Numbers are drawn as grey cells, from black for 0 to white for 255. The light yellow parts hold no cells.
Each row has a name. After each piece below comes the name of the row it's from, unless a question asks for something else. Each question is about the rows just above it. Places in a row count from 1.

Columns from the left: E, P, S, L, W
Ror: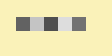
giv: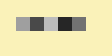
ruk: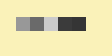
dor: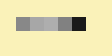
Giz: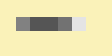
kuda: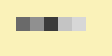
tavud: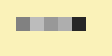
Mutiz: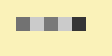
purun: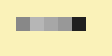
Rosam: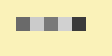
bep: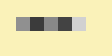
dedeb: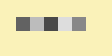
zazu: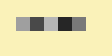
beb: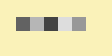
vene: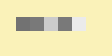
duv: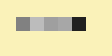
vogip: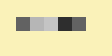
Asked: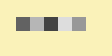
beb
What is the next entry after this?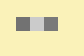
[203]
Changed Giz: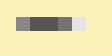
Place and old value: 1, [129]
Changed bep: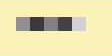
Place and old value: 3, [136]

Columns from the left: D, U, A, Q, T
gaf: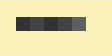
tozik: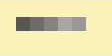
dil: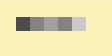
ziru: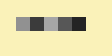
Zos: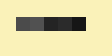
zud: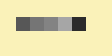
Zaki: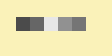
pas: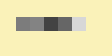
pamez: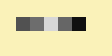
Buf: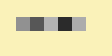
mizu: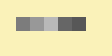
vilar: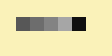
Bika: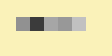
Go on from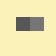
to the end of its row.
[131 166  43]
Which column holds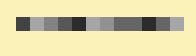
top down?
Q
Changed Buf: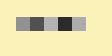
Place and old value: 2, [87]
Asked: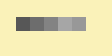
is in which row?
tozik
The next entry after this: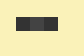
[67]

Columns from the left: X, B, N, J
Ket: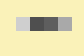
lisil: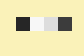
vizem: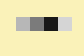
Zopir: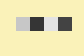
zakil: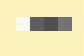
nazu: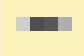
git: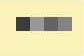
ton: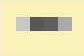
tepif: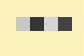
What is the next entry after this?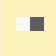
[79]
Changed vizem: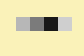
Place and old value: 4, [213]
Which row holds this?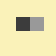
git
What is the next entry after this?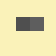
[169]
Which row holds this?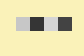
tepif

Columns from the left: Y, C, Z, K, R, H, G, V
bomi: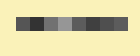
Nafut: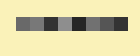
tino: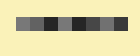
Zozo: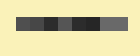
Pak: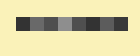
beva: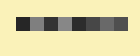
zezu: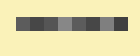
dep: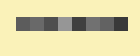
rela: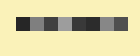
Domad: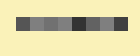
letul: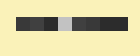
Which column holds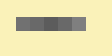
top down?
G
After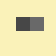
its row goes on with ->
[79]
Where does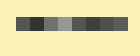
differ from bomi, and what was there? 5, [92]
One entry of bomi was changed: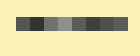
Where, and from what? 4, [150]
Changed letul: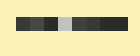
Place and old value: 2, [64]
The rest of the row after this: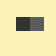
[57]

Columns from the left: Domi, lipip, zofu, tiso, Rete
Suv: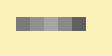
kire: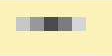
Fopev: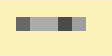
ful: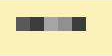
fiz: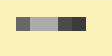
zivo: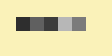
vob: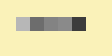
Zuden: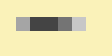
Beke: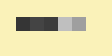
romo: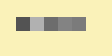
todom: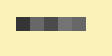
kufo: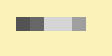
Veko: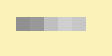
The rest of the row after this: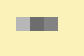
[138  60]
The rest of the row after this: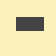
[116 199]
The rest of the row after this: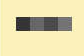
[103]
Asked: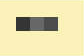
todom

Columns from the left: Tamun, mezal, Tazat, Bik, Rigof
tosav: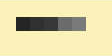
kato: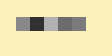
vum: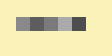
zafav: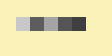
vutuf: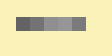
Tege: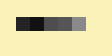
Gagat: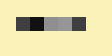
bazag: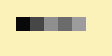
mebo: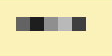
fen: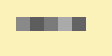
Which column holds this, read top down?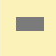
Rigof
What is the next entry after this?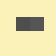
[137]

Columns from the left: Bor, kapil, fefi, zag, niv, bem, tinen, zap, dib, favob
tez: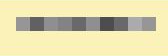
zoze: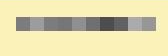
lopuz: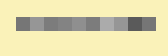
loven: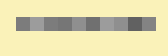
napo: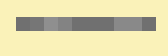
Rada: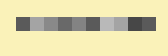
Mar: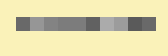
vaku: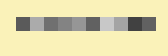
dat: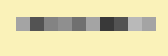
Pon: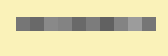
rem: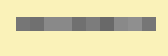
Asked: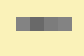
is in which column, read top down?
zag
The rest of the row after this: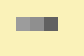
[131]
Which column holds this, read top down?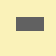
bem
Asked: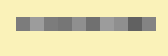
loven

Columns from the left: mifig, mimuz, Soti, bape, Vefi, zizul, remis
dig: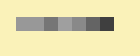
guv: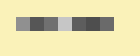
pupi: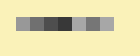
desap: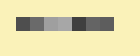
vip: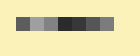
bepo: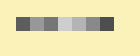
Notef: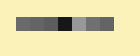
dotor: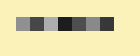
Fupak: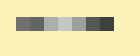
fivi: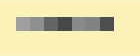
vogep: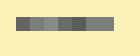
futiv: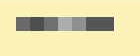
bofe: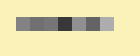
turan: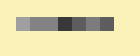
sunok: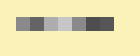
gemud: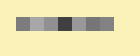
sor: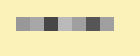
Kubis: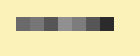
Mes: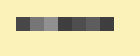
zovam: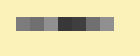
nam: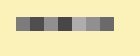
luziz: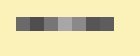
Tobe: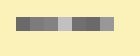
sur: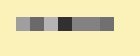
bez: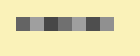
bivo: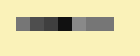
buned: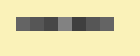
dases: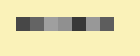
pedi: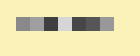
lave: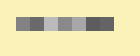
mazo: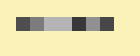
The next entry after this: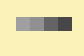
[137]
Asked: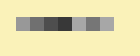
pupi
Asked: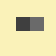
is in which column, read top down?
remis
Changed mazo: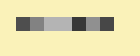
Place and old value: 2, [124]

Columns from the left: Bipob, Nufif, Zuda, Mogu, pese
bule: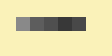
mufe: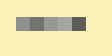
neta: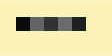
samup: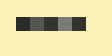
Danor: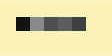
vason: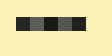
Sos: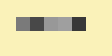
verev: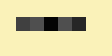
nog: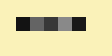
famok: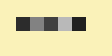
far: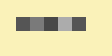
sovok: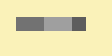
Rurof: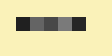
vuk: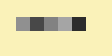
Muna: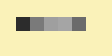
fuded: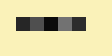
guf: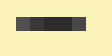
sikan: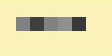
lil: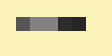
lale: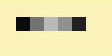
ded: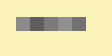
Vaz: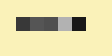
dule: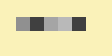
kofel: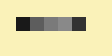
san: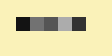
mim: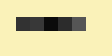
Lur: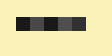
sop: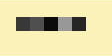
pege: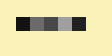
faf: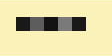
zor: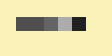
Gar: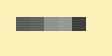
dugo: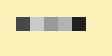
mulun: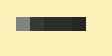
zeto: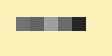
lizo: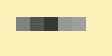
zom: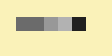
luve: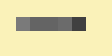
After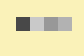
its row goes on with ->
[32]
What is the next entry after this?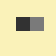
[50]
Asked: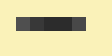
guf
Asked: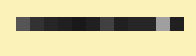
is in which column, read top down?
pese
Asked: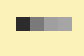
Muna
